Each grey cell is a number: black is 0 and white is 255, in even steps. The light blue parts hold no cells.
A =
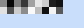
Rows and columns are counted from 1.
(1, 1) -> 138
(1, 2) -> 7
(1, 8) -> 31
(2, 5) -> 250
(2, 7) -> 17
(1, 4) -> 55

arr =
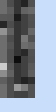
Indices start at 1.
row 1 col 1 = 110
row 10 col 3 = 53
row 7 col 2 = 84
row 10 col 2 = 88
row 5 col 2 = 96
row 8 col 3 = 53
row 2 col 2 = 93
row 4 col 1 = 38
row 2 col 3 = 53
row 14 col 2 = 77
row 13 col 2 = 77
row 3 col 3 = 27
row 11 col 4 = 65
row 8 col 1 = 110
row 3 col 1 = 88
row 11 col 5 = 94
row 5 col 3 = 53
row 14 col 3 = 66
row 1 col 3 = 53
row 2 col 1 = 110
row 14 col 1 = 110
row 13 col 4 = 124

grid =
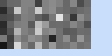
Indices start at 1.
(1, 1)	81
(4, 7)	155
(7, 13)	118
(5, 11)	93
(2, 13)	113
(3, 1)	73
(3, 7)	79
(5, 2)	83
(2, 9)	112
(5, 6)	202
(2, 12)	107
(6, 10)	140
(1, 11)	134
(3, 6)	97
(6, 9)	113
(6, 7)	111
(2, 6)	204
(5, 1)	50
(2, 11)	97
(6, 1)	122
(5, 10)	89
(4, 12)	116
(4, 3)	126
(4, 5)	91
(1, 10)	104
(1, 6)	64

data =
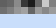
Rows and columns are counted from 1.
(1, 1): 96
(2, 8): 155
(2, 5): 101
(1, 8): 128
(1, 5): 27

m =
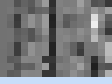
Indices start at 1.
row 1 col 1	114
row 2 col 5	84
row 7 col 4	112
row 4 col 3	60
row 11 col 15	107
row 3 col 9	125
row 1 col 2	115
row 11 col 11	142
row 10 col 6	126
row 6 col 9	130
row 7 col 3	60
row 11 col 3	95
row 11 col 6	132
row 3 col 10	93
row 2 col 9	125
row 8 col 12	59
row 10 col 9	127
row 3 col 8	33
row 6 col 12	134
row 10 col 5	97
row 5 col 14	169
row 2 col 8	59
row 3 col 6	124
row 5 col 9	132
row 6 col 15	137
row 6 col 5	84
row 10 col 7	155
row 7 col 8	35
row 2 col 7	105
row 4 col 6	124
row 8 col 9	132
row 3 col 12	117
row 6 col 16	121
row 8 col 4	109
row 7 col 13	118
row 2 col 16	160

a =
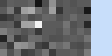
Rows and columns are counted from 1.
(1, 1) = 73
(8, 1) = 126
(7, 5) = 126
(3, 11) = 106
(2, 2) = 121
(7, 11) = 80
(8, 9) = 91
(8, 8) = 60
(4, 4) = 163
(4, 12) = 91
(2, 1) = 91
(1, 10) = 91
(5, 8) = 91
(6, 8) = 81
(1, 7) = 77
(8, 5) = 70
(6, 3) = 59
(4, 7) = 91
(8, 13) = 122
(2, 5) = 170
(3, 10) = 91
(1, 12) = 91
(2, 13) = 24
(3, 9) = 82
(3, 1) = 53
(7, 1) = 93
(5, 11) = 87
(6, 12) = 91
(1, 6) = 19
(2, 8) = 159
